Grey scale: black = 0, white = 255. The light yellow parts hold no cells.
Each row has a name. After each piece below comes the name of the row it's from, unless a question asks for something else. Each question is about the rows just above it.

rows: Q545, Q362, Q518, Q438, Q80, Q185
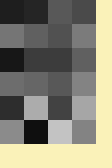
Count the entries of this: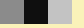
3
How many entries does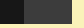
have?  3
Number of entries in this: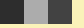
3
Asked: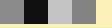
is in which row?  Q185
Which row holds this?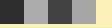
Q80
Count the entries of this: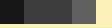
4

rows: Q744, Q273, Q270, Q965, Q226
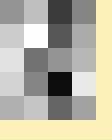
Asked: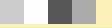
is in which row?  Q273
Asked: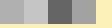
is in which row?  Q226
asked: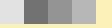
Q270

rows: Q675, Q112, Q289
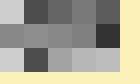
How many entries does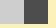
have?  2
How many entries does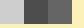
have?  3
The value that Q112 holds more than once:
[136]

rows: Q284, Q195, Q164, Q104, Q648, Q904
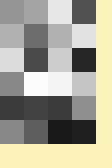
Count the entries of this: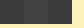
3
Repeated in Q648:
[58]
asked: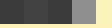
Q648
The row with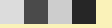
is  Q164
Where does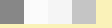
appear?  Q104
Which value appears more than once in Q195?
[176]

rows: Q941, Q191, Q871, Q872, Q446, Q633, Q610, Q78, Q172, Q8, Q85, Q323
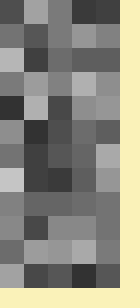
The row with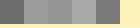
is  Q85
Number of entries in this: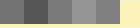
5
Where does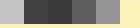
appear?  Q78
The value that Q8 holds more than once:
[136]

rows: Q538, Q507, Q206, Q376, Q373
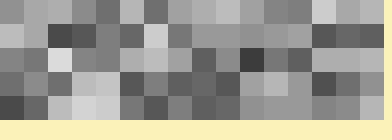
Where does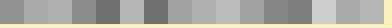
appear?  Q538
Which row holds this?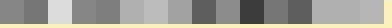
Q206
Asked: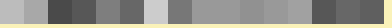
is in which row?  Q507
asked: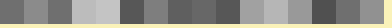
Q376
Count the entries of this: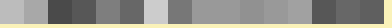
16
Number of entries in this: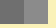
2
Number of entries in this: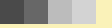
4

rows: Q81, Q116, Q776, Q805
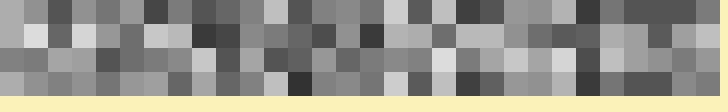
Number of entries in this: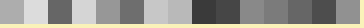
15
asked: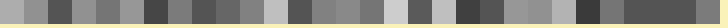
Q81
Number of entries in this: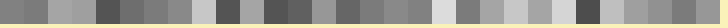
30
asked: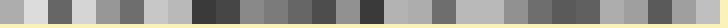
Q116
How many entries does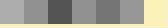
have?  6
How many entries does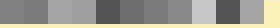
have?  11

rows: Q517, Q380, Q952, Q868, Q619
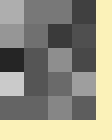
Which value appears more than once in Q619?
[100]
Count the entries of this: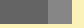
3
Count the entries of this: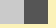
2

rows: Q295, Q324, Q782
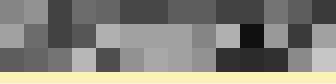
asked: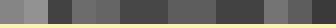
Q295
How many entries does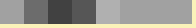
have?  8
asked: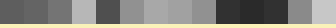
Q782
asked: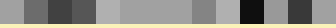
Q324

